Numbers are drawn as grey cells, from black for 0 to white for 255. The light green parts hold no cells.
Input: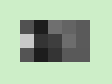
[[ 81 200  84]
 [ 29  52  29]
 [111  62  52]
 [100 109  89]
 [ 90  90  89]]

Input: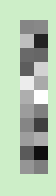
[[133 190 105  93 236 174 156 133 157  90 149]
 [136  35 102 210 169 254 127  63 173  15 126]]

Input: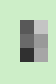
[[ 88 106  48]
 [196 153 166]]

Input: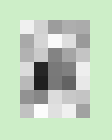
[[240 169 178 220 185 146 193]
 [209 213 202  38  31 134 252]
 [156 249 131 121 120 220 224]
 [174 222 165 128  99 200 240]
 [171 153 196 238 232 196 161]]

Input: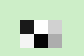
[[ 25 244]
 [254   5]
 [209 173]]

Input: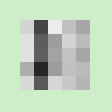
[[212 224 225 174 216]
 [ 69  93  96  38  89]
 [236 156 163 157 214]
 [192 211 194 192 200]
 [167 188 167 187 181]]

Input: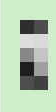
[[ 46 221 136  30  78]
 [ 77 217 196 159  65]]

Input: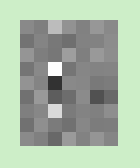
[[137 115 149 117 147 113 127 113 138]
 [127 132 126 137 132 153 135 143 128]
 [188 120 119 254  50  93 217 123 104]
 [146 111 158 117 137 109 123 113 154]
 [129 130 127 134 135 139 131 135 130]
 [151 130 153 131 121  81 128 124 149]
 [137 140 141 132 124 104 142 125 133]]

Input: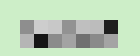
[[142 181]
 [205  22]
 [200 139]
 [146 163]
 [191 112]
 [188 138]
 [ 31 164]]
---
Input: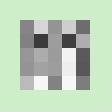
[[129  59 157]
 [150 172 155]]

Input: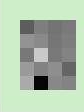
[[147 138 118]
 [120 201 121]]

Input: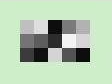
[[116  93  44]
 [ 59  16 212]]

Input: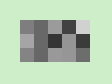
[[165 104  53]
 [132 103 153]]

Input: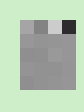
[[151 148 149]
 [143 144 153]]

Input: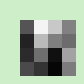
[[ 34 186 127]
 [ 43 111  16]]
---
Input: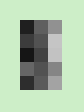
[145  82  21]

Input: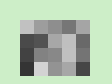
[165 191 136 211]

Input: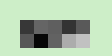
[ 89 172]

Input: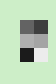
[ 62 175]

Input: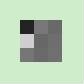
[105 103 118]

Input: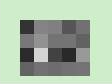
[113 116  66 114]

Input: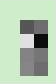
[110 224]
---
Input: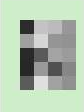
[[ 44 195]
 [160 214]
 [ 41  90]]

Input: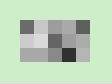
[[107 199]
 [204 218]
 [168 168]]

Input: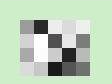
[[156  41]
 [210 254]
 [169 252]]

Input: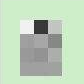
[[241  56]
 [159 166]
 [153 147]]

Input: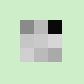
[[138 185]
 [198 202]
 [208 186]]

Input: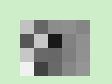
[[193 102]
 [ 86 199]
 [199 105]]

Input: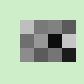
[[190 121]
 [111 151]
 [140  91]]

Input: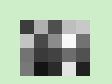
[[ 60 175]
 [195  73]
 [115  58]]
